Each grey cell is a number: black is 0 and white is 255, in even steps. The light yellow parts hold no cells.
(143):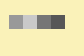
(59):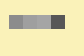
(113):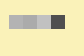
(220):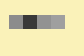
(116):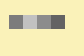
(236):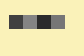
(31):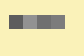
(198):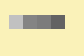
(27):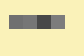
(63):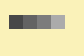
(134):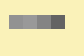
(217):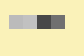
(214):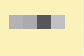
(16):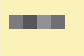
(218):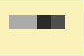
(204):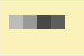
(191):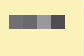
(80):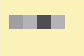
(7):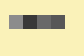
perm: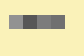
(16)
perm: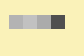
(113)
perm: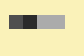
(218)
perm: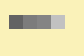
(198)
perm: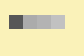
(214)

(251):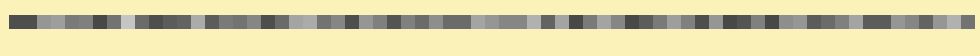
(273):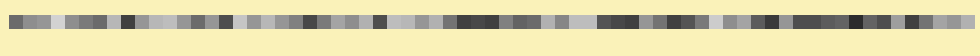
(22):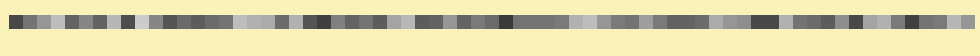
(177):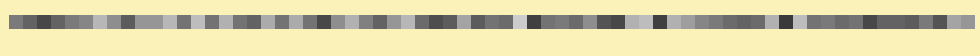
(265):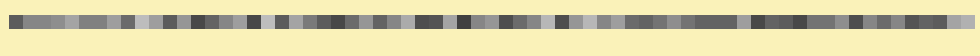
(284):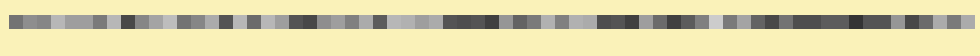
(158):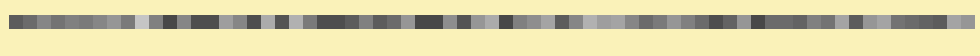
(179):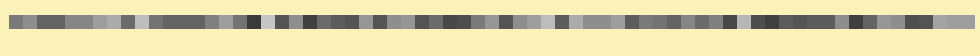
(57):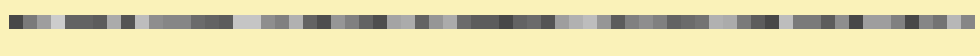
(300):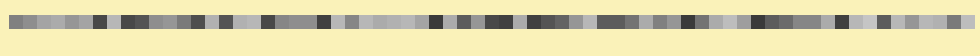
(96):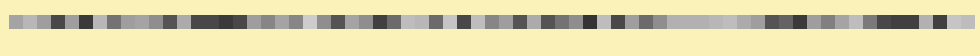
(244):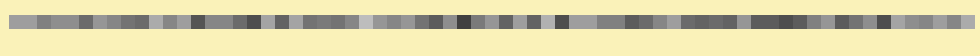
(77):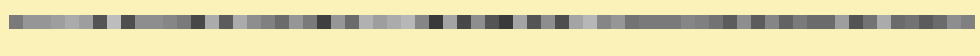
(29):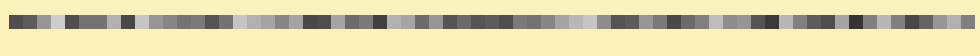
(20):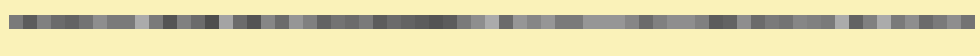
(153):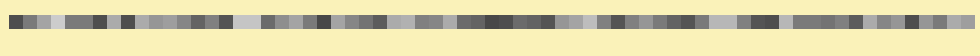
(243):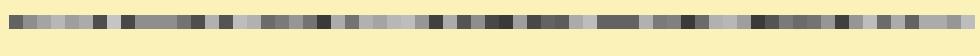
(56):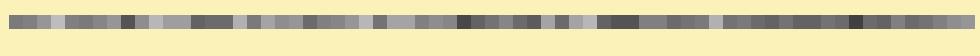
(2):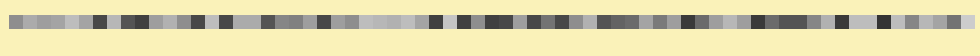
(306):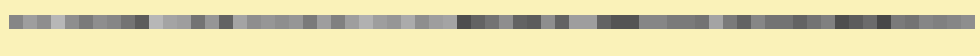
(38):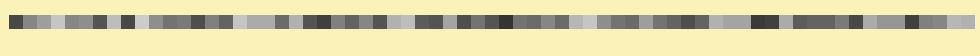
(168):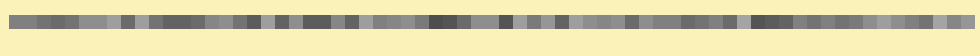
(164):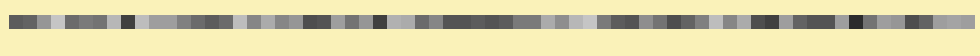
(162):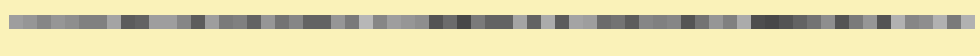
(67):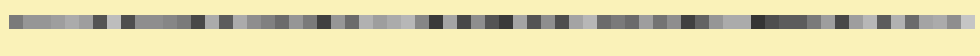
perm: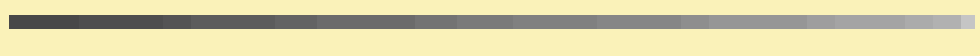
(158)
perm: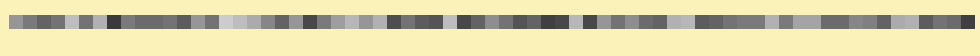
(22)
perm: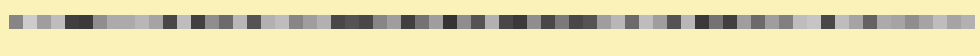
(2)

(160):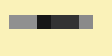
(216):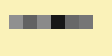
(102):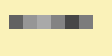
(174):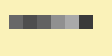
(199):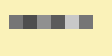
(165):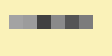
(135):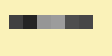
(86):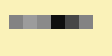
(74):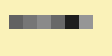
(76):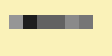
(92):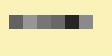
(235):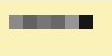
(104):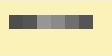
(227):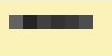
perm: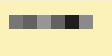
(76)
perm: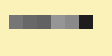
(74)
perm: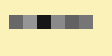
(235)
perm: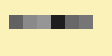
(74)
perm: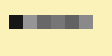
(235)
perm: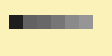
(74)

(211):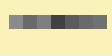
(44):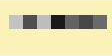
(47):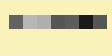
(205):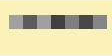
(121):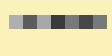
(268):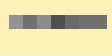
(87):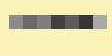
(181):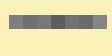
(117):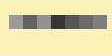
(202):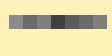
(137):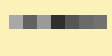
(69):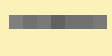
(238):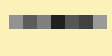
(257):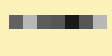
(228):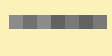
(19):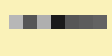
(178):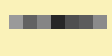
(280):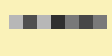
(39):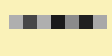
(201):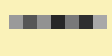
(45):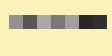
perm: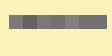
(69)
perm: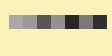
(201)
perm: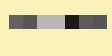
(257)

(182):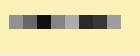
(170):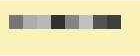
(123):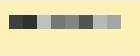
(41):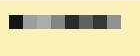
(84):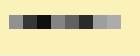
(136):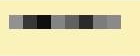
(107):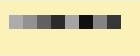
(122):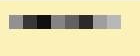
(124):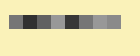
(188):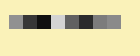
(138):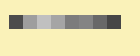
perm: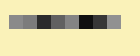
(136)
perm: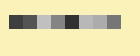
(170)
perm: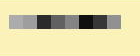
(84)
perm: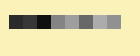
(182)
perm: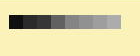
(84)
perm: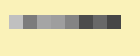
(138)
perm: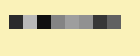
(122)

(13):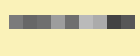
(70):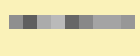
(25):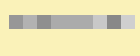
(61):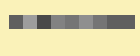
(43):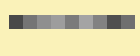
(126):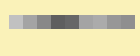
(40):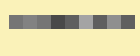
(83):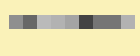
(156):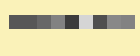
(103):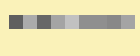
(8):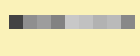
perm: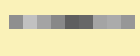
(126)
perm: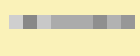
(25)
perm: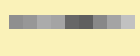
(126)
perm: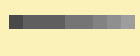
(61)

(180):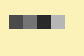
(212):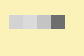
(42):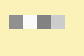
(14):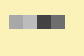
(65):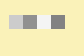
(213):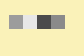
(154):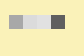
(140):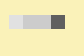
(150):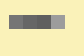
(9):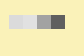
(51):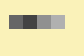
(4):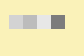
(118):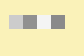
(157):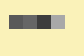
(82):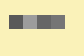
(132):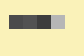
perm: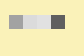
(9)
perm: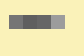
(150)
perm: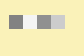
(65)
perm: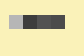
(132)

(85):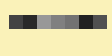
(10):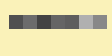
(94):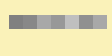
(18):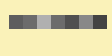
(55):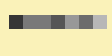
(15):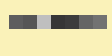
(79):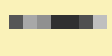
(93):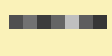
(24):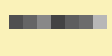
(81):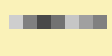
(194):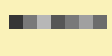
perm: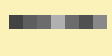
(18)
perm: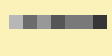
(55)
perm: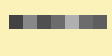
(18)
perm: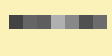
(10)
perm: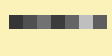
(93)
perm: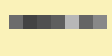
(24)

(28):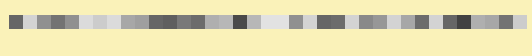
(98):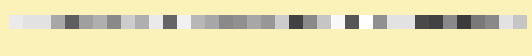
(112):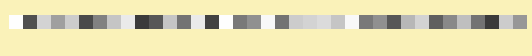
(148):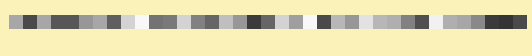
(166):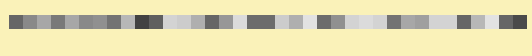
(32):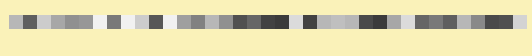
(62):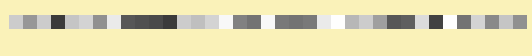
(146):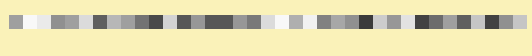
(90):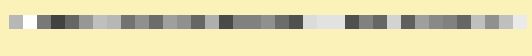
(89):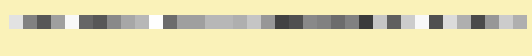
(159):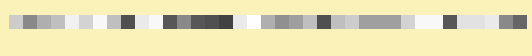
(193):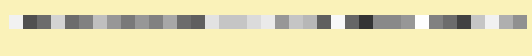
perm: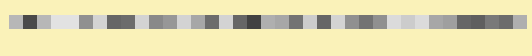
(28)
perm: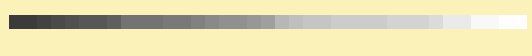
(62)

